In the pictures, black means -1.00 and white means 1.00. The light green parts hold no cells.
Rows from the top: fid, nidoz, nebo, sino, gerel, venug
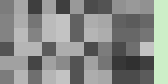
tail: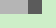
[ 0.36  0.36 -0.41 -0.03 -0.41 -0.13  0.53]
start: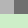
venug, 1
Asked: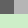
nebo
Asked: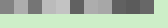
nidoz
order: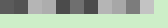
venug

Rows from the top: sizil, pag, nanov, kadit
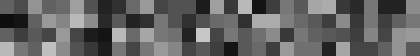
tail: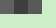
[-0.46  0.20 -0.46 -0.78 -0.84  0.45 -0.18  0.30 -0.07 -0.12 -0.73  0.56
 -0.46 -0.07 -0.30 -0.12  0.09 -0.56 -0.07 -0.24 -0.30 -0.36 -0.51  0.04
 -0.46  0.15  0.20]
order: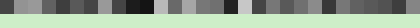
nanov
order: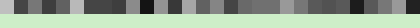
kadit
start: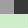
sizil, 15
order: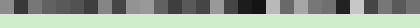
nanov

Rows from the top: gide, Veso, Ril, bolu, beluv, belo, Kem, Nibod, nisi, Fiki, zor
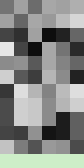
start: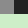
belo, 4
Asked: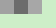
gide

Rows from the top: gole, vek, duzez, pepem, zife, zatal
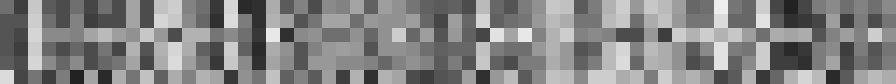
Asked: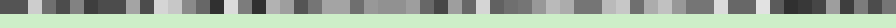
vek
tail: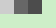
[-0.19 -0.40 -0.08 -0.45  0.40 -0.34  0.40  0.67  0.35 -0.24 -0.45  0.61
 -0.24 -0.67  0.35  0.14 -0.34  0.02  0.19  0.24  0.19 -0.34  0.14  0.14
  0.08 -0.13 -0.24 -0.19 -0.19  0.51 -0.03 -0.13 -0.13  0.19  0.40  0.19
 -0.34 -0.24  0.46  0.67  0.02  0.46  0.35  0.14 -0.29  0.08  0.77 -0.03
 -0.08  0.61 -0.51 -0.67 -0.56 -0.03  0.08 -0.51 -0.03 -0.34 -0.08]

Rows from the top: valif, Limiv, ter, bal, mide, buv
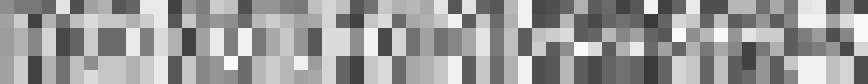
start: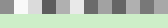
bal, 40
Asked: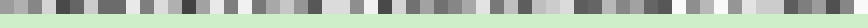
ter
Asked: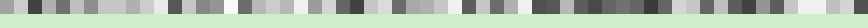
mide
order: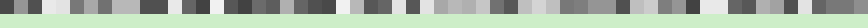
valif
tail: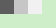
[ 0.89  0.50  0.66 -0.37]

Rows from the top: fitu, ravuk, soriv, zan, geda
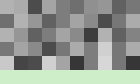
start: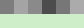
ravuk, 4
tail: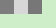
[-0.58]
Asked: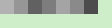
ravuk
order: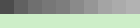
ravuk
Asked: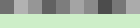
ravuk
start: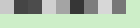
geda, 0

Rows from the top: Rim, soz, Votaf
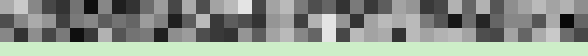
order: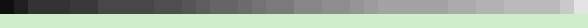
Votaf
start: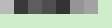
soz, 14
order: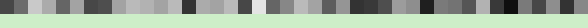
Votaf
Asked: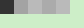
soz
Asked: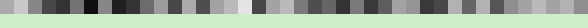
Rim
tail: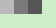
[-0.82 -0.15 -0.71 -0.21  0.06  0.06 -0.33  0.34 -0.93 -0.21]
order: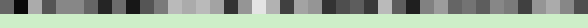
soz

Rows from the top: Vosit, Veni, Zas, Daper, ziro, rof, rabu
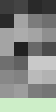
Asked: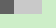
ziro
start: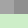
Zas, 2
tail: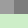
[-0.08]
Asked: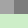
Veni
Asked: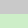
ziro
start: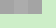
Zas, 0

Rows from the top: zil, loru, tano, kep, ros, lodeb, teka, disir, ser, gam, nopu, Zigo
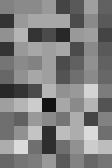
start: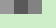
Zigo, 3
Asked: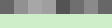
lodeb
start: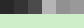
teka, 0
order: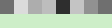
gam
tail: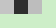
[ 0.36  0.72 -0.13]
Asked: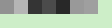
tano

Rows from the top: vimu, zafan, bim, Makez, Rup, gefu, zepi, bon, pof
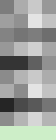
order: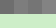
bim
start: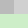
Makez, 1
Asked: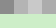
gefu
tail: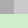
[0.19]
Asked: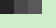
bon
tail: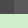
[-0.08]

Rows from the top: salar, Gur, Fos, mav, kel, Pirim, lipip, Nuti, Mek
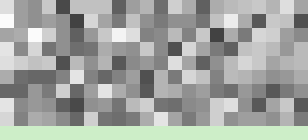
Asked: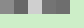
Mek
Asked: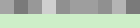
Mek

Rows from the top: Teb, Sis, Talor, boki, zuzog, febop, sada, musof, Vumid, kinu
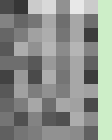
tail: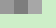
[-0.25]
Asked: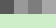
zuzog
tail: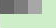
[-0.14  0.31  0.26 -0.42]
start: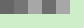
Sis, 1
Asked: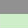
kinu

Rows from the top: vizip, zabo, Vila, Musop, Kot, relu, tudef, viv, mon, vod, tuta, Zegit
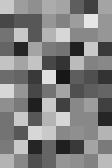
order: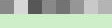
Vila
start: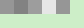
zabo, 3
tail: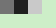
[-0.55]
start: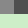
Zegit, 1
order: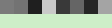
Musop
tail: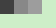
[-0.50]

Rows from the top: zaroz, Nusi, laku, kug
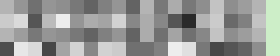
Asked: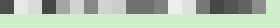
kug
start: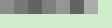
laku, 4

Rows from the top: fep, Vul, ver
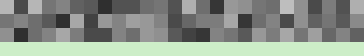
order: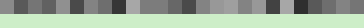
Vul
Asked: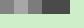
ver

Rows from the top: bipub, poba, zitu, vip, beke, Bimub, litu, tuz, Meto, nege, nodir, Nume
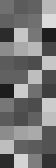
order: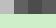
Meto
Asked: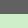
Bimub
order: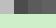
Meto
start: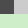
tuz, 2

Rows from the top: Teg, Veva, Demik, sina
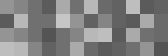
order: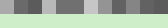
Veva
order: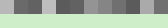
Teg
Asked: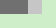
Veva
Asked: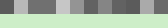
Veva
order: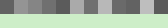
Teg
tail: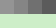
[ 0.33 -0.12  0.44 -0.17 -0.23  0.49 -0.29 -0.23]

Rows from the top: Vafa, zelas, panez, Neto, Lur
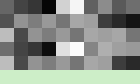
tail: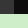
[0.76 0.98 0.04 0.37 0.25 0.20]
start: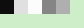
Neto, 3
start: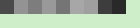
Lur, 1

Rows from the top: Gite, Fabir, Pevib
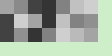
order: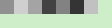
Fabir
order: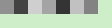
Fabir
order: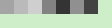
Pevib
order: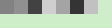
Fabir

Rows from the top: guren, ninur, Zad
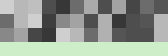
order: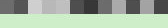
guren
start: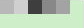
ninur, 1
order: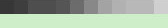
ninur
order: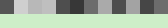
guren
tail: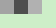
[-0.57 -0.39 -0.33  0.44]
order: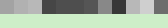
Zad
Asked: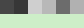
Zad

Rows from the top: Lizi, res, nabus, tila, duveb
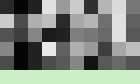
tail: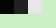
[-0.24  0.37  0.21 -0.51  0.31  0.48]
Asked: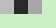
res
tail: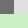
[-0.24]
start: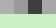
tila, 5
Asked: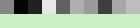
tila
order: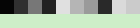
Lizi
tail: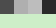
[ 0.31  0.42 -0.13  0.76 -0.24]

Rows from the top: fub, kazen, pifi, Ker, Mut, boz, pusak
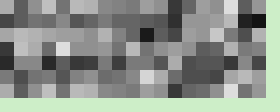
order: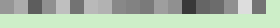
pusak
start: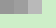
kazen, 14
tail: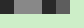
[-0.56 -0.51 -0.04 -0.51 -0.04 -0.04 -0.33  0.35 -0.39 -0.33 -0.33 -0.56
  0.07 -0.45]

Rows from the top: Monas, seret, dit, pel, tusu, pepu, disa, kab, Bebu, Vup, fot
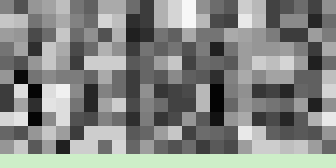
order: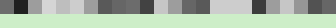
tusu
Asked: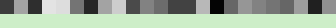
kab
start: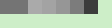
dit, 14
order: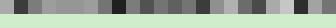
pel
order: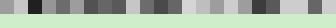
fot

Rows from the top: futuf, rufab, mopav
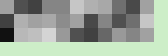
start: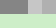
futuf, 3
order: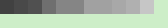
futuf
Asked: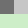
rufab
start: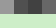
mopav, 4
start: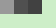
mopav, 4
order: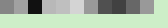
mopav

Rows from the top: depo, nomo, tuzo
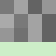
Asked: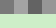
depo
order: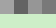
depo
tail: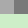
[ 0.28 -0.22]
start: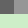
depo, 2
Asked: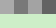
nomo

